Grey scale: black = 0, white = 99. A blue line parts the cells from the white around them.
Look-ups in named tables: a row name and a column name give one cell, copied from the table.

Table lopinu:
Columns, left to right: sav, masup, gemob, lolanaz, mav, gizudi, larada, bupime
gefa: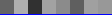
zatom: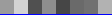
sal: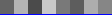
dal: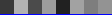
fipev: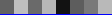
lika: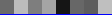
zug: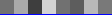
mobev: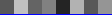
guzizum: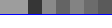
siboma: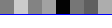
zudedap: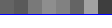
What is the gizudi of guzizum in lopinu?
51
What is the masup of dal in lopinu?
69
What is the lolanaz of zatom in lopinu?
55
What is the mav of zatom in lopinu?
27
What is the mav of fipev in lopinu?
7
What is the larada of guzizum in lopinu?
42
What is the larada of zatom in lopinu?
44
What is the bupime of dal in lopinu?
57
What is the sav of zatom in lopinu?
60
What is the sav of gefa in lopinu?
39
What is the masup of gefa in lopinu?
68
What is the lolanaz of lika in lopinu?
64
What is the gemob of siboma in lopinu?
51
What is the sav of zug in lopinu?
44
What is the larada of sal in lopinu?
67
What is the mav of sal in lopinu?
47
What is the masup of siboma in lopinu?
79
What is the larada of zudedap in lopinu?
63
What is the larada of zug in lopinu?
72
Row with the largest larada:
zug

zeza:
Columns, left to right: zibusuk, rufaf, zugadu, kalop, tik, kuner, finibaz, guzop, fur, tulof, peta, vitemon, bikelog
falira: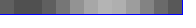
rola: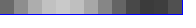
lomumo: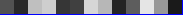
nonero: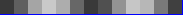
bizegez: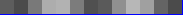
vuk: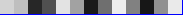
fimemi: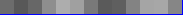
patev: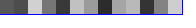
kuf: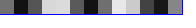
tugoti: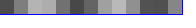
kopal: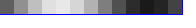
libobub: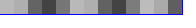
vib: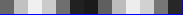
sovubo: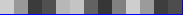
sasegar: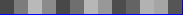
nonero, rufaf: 37
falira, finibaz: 65
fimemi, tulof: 51
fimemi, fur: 37
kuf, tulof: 79
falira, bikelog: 34

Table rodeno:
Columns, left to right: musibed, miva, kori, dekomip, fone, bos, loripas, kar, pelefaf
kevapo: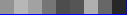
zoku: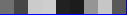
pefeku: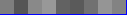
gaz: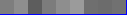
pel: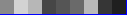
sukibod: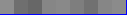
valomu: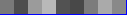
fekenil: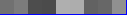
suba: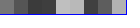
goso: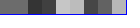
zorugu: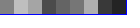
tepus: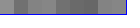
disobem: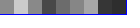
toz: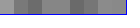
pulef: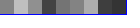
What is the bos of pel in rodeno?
41
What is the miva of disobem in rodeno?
79
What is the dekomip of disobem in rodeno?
28
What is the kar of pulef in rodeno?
24
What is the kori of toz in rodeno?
42
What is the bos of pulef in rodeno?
51
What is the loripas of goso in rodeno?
27
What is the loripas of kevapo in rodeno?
68

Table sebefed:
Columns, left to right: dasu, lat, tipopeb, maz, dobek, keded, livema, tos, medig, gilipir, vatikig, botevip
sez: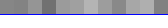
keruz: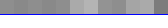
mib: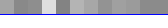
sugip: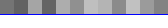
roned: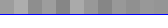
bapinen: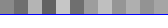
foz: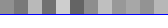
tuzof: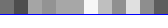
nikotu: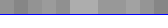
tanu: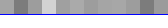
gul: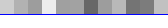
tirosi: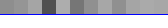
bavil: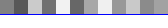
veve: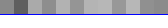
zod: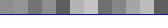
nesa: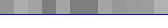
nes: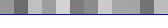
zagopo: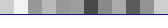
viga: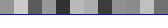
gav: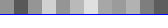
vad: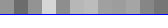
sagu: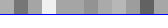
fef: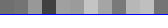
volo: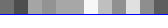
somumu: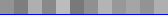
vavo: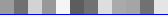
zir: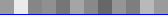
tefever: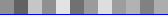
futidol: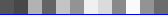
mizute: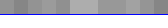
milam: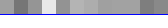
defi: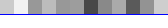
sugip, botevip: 51
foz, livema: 55
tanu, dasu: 64
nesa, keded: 49
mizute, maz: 60
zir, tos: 40
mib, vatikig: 54
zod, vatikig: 73
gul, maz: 92
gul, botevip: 75

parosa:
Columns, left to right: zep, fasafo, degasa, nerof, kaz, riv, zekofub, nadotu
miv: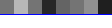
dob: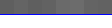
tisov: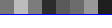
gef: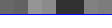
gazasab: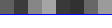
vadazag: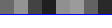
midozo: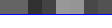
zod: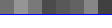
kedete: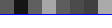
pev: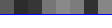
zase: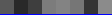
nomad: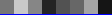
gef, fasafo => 38
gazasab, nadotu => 60
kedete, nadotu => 66
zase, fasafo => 16
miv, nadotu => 12
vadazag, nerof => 12
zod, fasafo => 58
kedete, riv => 29
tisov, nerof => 17
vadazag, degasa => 26
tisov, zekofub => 59
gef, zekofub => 50
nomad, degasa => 52
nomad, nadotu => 8
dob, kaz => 41
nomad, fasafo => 78

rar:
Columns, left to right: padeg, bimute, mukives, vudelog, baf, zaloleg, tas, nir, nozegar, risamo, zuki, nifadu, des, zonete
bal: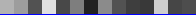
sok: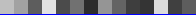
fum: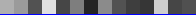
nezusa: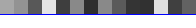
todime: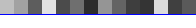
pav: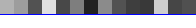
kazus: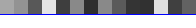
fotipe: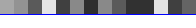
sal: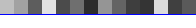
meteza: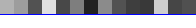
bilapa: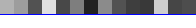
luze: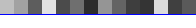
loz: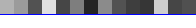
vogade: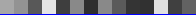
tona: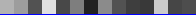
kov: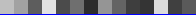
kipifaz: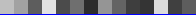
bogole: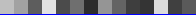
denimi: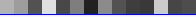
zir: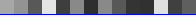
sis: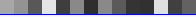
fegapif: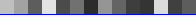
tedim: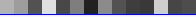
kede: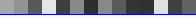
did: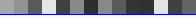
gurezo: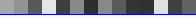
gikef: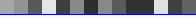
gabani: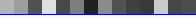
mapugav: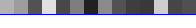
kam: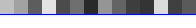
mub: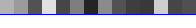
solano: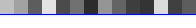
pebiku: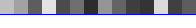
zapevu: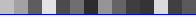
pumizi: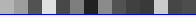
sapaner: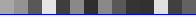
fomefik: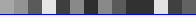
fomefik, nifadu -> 88
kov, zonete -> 35
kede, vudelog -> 89
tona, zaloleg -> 49
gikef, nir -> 53
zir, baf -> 24

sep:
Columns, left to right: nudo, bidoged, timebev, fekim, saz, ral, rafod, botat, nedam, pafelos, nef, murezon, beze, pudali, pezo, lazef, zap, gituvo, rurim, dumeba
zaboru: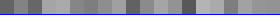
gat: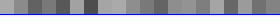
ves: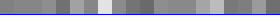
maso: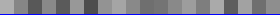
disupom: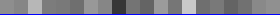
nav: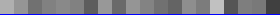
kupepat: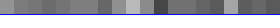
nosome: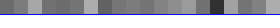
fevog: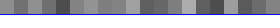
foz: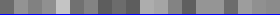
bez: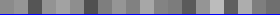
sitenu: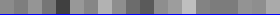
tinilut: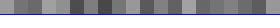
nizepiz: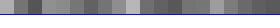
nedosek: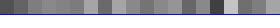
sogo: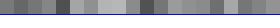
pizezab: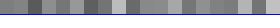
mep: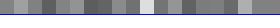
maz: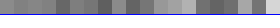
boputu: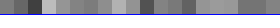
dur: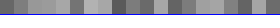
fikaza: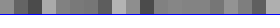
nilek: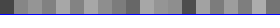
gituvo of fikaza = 49
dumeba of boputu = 51
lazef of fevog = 30
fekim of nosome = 44
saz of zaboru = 66
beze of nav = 39
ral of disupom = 43
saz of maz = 40
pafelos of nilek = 40
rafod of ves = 52
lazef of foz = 58
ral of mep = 57
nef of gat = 47
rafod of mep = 36
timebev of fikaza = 29
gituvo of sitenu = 57
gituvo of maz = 65
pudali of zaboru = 34
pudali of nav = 55
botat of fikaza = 36

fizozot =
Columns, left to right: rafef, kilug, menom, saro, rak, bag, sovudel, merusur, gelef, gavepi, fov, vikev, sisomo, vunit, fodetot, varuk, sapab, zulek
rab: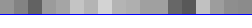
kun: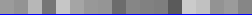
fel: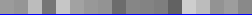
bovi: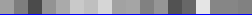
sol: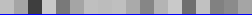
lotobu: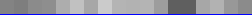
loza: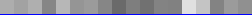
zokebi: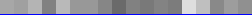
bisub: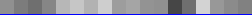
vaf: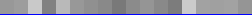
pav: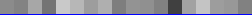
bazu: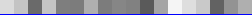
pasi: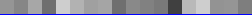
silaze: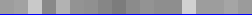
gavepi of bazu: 50
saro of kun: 46
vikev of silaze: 55
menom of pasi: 65
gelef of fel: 42
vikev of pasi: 47
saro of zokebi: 50
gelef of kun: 42
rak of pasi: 80
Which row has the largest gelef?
sol

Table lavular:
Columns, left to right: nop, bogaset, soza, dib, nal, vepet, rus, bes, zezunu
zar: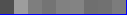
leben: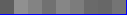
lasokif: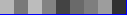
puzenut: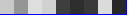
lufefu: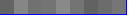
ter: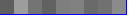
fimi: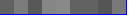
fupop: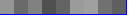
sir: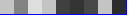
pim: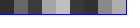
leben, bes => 40
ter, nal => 49
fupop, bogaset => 41
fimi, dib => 52
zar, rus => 43
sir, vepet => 20
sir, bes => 76
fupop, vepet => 60
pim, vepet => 22

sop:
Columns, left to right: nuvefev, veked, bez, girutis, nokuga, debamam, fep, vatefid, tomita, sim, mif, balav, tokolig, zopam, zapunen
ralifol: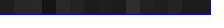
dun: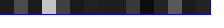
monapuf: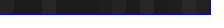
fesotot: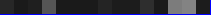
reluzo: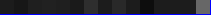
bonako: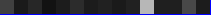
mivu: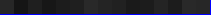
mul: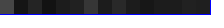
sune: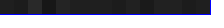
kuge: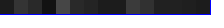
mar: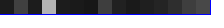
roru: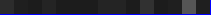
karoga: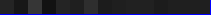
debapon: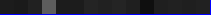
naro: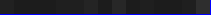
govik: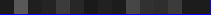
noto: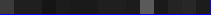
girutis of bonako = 7
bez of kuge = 16
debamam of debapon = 11
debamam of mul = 13
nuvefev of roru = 17
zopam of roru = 33
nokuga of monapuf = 11

